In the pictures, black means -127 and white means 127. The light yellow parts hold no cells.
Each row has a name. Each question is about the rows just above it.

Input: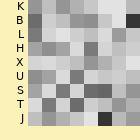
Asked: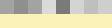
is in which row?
H
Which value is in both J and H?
[63]
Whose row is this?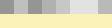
K
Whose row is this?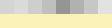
X

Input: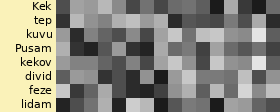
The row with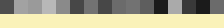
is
Kek
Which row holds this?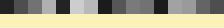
lidam
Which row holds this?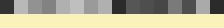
tep
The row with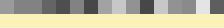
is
kekov
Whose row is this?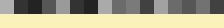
Pusam

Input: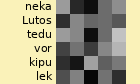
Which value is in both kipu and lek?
[-81]
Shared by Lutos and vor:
[7]
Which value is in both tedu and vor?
[7]
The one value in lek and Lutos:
[-81]

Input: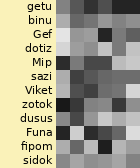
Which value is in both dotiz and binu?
[15]
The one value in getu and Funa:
[-91]
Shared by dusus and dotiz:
[66]
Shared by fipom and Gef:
[29]
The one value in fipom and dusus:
[45]

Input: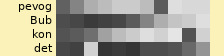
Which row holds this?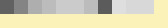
pevog
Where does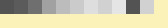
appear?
kon
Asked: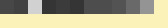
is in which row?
det

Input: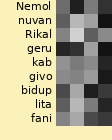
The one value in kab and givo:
[10]
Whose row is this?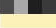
bidup
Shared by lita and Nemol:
[-4]
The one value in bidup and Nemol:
[-96]

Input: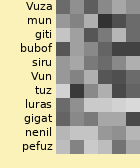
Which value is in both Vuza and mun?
[-20]
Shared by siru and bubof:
[9]
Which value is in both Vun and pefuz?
[3]

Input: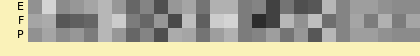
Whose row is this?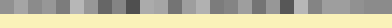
P
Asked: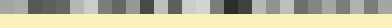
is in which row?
F
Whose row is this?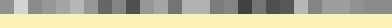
E

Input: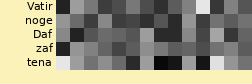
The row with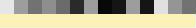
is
tena
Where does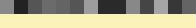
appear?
Daf
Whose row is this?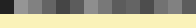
zaf

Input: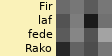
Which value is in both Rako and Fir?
[-8]
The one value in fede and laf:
[-44]
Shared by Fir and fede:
[-36]
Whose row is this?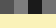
laf
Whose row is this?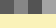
fede

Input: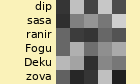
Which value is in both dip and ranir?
[-74]
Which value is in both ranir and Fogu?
[-24]
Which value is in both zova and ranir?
[-74]
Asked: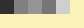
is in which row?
sasa

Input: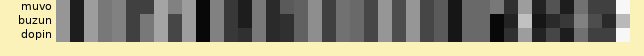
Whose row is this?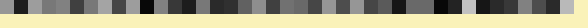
buzun
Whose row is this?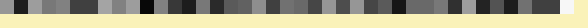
muvo

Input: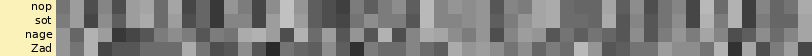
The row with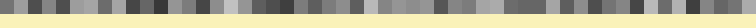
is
nop
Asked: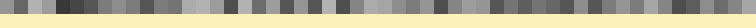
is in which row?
nage
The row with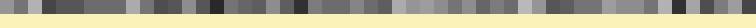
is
Zad

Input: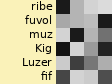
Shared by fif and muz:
[83]
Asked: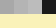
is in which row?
fuvol
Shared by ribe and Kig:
[83]
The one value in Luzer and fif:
[75]
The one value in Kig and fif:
[83]

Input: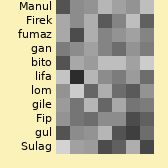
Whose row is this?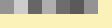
lom
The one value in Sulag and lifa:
[27]
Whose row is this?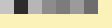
lifa
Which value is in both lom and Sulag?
[46]

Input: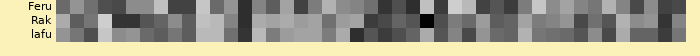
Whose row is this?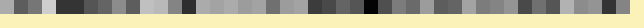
Rak
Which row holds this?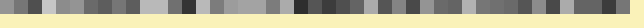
lafu
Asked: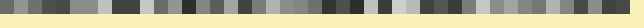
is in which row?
Feru

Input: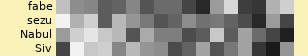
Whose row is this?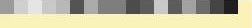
Nabul
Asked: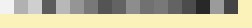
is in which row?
sezu
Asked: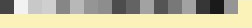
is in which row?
Siv
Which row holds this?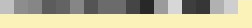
fabe

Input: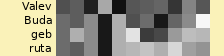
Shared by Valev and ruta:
[-34]
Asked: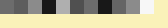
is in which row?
Buda

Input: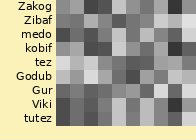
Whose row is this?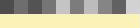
tutez
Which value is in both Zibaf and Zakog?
[-10]

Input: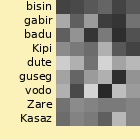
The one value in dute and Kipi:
[48]
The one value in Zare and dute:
[-13]
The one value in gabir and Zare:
[-13]
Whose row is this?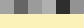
guseg
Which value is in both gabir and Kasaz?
[-32]

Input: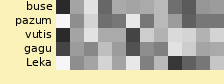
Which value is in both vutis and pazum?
[84]
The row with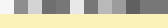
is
pazum
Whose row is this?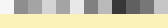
Leka
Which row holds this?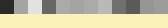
buse

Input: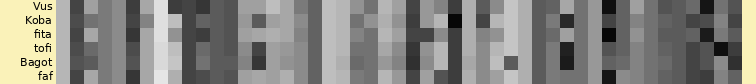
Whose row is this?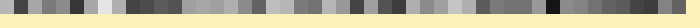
faf
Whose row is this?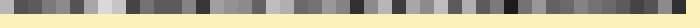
Bagot
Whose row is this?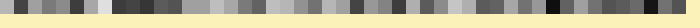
Vus
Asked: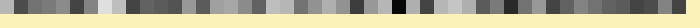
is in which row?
Koba

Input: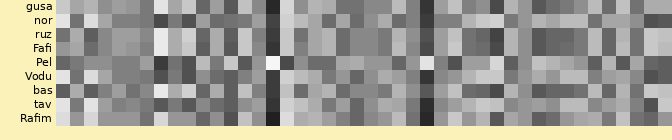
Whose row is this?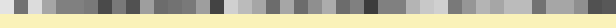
nor
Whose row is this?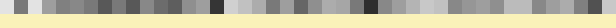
tav
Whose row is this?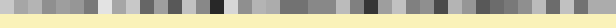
gusa

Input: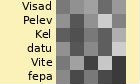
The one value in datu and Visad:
[17]
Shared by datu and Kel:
[-33]
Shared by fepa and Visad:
[-6]
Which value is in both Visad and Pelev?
[17]

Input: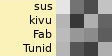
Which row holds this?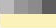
Fab
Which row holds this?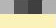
Tunid

